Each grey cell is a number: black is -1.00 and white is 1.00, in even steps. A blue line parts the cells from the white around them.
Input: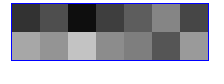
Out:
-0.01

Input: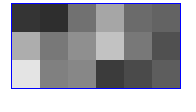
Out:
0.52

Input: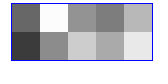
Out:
0.61

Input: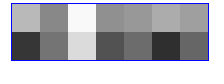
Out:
-0.15

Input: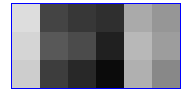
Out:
-0.75

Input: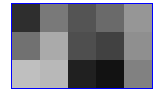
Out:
-0.39

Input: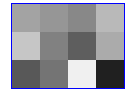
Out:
0.01

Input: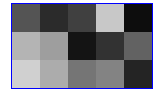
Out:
-0.84

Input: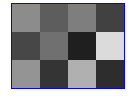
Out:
-0.12
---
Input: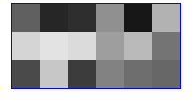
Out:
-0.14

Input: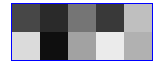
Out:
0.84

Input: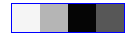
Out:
-0.96

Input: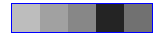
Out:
-0.72

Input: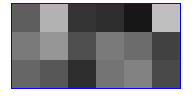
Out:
0.02

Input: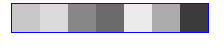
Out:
0.35
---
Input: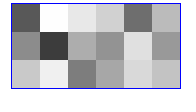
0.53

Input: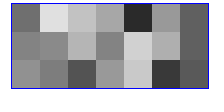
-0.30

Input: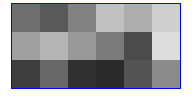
0.08

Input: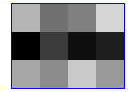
0.21

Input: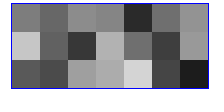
-0.78

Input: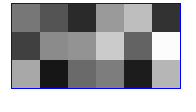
0.43

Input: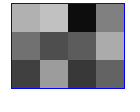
-0.22

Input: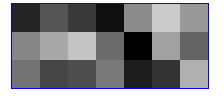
0.38

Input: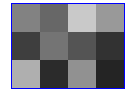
-0.72

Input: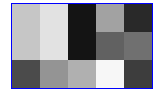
-0.52
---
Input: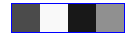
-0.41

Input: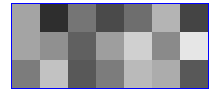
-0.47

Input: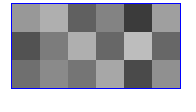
-0.42

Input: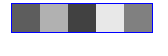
-0.27

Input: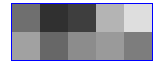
-0.51

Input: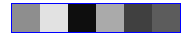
-0.50
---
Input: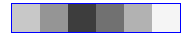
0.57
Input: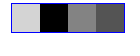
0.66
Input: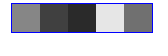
0.05
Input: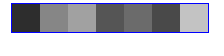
-0.65
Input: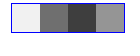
0.89
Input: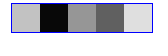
0.52
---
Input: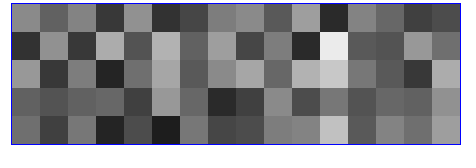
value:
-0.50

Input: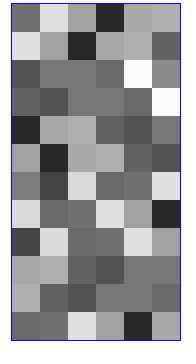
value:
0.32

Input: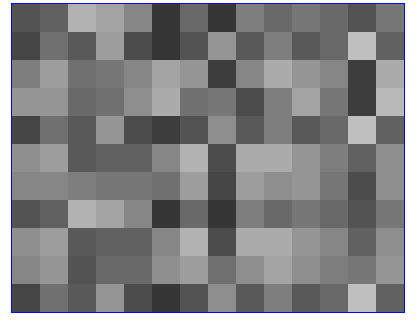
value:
-0.35

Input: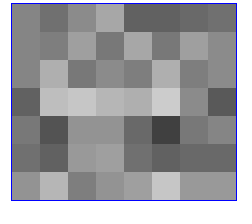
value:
-0.18

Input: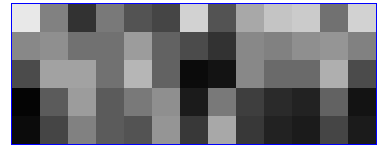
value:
-0.11

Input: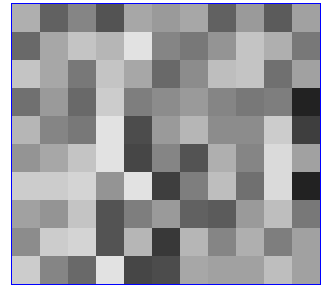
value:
-0.29
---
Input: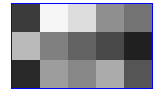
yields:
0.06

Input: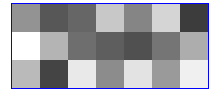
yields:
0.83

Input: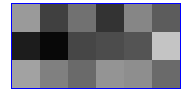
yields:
-0.17

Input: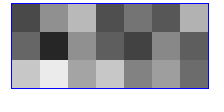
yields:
0.29

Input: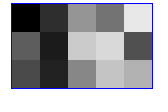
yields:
0.06

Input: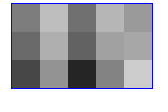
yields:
-0.71
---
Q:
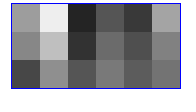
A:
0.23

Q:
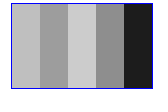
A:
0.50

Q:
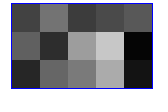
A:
-0.48

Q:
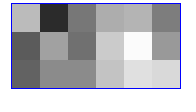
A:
0.47

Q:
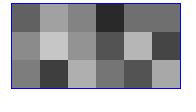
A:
-0.24

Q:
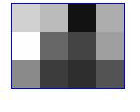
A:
0.64

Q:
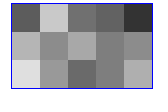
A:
-0.28

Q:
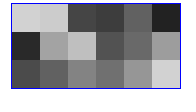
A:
0.65

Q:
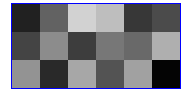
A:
-0.74

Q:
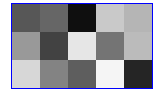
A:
-0.32
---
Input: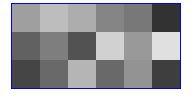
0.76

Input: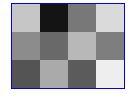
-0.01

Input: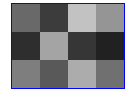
-0.74

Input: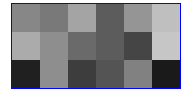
0.55

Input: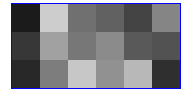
-0.36

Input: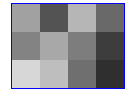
-0.52
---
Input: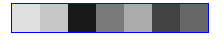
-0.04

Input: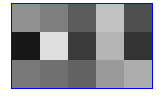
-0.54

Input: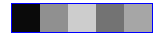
0.61

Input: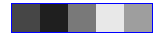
-0.05

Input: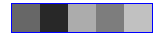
0.35

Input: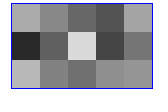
0.71
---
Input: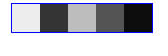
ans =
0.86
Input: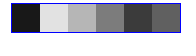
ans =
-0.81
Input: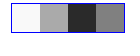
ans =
0.95
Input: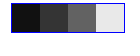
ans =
-0.87
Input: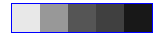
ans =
0.82
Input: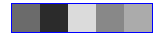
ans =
-0.16
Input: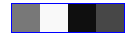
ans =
-0.06
